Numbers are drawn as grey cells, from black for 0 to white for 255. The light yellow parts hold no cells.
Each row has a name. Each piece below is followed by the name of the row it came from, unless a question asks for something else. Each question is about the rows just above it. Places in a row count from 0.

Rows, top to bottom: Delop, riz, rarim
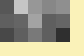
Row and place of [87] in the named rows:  Delop, 0
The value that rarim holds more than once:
[95]
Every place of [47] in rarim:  4
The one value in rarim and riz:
[95]
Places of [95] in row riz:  0 3
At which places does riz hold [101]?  1 4

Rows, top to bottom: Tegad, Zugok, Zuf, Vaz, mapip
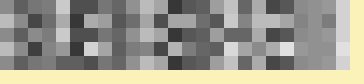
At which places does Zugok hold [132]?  17 21
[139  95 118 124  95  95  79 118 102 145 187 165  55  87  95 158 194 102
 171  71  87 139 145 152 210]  mapip

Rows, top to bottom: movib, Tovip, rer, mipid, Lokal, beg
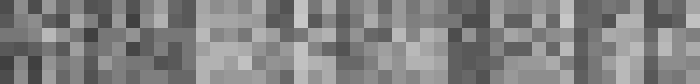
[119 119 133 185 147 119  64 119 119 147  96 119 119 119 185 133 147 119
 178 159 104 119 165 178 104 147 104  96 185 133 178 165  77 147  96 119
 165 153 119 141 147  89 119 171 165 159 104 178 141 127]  rer
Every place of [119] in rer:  0 1 5 7 8 11 12 13 17 21 35 38 42
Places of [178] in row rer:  18 23 30 47

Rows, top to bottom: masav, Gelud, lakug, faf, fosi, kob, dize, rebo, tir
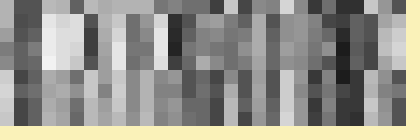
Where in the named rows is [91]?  faf, 25
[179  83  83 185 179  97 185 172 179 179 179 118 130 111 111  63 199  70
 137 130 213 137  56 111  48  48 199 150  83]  masav
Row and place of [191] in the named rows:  faf, 27
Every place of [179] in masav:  0 4 8 9 10
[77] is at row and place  Gelud, 1

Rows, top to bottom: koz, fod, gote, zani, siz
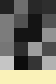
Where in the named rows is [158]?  zani, 2
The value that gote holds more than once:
[20]
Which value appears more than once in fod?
[82]
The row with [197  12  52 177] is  siz
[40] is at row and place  koz, 2
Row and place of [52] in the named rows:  siz, 2

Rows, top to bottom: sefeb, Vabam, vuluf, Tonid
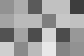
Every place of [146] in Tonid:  5
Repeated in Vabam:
[186]
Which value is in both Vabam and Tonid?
[186]
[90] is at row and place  sefeb, 2

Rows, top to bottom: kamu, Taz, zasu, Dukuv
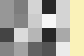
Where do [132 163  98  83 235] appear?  Dukuv
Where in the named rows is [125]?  kamu, 1
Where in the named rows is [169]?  zasu, 4

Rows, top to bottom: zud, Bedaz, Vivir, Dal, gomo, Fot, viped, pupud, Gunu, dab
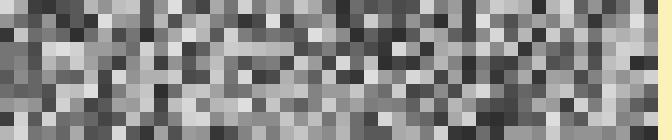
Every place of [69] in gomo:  20 23 28 35
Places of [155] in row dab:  13 22 36 37 44
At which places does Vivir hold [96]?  18 26 32 36
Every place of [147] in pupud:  0 2 5 33 44

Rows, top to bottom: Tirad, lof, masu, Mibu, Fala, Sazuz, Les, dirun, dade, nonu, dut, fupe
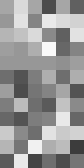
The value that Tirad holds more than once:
[166]
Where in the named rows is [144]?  Fala, 4
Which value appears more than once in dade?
[103]

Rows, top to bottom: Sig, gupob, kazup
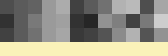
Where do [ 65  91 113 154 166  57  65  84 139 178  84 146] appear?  kazup
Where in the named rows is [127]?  gupob, 8
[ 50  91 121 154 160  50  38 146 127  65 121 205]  gupob

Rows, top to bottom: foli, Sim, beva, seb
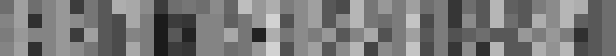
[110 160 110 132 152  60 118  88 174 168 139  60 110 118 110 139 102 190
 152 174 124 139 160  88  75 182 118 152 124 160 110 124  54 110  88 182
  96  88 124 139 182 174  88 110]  foli
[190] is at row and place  foli, 17
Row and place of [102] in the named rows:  foli, 16
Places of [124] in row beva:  0 10 22 28 31 38 40
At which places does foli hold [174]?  8 19 41
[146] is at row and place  seb, 39

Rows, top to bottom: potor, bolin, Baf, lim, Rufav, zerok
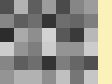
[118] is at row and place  zerok, 5
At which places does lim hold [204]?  0 3 6

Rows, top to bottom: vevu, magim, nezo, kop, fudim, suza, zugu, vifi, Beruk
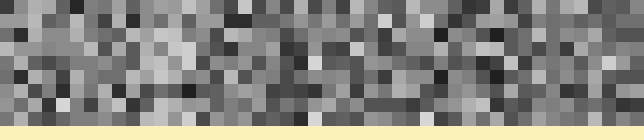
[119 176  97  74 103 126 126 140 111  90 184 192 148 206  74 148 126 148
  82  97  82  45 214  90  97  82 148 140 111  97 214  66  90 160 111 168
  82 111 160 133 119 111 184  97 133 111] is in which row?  Beruk
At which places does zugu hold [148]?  18 26 33 44
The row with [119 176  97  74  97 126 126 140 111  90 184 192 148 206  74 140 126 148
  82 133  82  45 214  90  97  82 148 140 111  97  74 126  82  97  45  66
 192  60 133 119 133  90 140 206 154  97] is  fudim
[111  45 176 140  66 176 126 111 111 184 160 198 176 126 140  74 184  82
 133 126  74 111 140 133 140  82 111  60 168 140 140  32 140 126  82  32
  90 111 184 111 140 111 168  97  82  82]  suza
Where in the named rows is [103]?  Beruk, 4

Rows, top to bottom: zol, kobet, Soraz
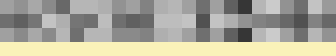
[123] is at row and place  kobet, 19
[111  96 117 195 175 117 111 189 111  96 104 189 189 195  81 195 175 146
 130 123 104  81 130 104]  kobet
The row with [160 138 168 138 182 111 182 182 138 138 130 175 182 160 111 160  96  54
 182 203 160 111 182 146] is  Soraz
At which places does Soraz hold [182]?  4 6 7 12 18 22
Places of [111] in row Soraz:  5 14 21
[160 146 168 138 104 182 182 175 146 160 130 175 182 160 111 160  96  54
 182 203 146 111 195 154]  zol
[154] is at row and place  zol, 23

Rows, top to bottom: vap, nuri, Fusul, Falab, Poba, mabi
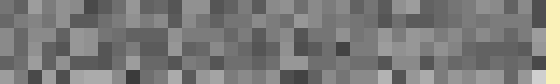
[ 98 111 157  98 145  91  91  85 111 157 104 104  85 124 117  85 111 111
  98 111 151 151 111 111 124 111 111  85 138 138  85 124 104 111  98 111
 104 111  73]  Poba
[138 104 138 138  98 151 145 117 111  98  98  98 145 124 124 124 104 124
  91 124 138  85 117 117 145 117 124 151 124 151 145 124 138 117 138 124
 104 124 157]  Fusul
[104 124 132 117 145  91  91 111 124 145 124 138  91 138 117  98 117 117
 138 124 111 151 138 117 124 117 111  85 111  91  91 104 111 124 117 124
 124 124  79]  nuri
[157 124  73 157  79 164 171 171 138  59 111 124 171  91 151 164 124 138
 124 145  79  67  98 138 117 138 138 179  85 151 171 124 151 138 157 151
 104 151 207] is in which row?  mabi

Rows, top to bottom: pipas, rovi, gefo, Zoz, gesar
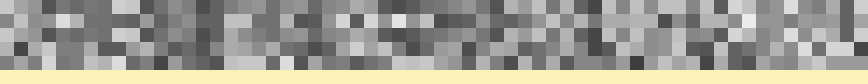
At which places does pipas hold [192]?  38 43 45 47 48 50 53
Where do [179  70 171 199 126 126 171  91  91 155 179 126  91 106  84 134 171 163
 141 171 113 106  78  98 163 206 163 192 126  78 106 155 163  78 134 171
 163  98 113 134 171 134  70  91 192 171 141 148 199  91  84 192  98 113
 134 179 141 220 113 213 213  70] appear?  Zoz
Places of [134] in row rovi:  0 40
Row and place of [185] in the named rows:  gefo, 53

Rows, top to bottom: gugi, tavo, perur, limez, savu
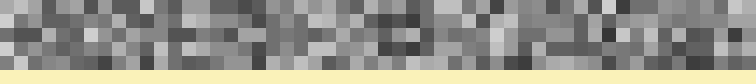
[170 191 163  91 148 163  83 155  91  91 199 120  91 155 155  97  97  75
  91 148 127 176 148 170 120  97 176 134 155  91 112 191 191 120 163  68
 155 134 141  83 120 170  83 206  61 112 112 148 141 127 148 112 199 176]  gugi
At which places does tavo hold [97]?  3 4 9 26 41 43
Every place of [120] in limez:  1 3 7 17 34 44
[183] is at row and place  tavo, 23
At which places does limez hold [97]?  4 10 30 39 40 42 49 50
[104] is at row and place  savu, 5

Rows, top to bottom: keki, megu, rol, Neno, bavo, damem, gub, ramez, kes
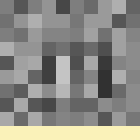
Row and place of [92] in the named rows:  gub, 1
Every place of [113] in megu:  0 9
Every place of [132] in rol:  3 4 9

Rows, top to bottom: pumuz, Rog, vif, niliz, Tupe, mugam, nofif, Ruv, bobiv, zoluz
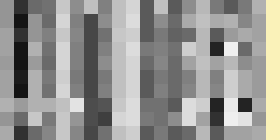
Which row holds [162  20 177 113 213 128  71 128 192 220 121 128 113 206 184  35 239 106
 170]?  niliz
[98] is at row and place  vif, 12
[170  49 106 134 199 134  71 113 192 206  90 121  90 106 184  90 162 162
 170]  zoluz

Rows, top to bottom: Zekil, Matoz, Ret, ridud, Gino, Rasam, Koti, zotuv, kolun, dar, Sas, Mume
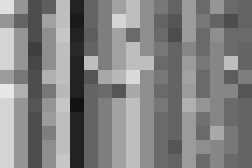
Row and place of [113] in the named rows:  kolun, 14
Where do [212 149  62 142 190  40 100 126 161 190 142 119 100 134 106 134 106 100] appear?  ridud
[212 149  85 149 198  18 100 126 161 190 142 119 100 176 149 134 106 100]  zotuv
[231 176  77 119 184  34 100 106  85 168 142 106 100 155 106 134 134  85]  Koti

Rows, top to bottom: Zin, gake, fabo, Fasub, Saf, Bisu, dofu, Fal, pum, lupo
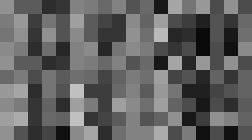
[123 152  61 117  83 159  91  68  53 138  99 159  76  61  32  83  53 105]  gake
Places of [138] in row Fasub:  0 6 9 17

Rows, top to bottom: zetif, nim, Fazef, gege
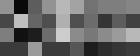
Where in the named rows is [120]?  Fazef, 6
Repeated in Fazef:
[139]
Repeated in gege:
[59]

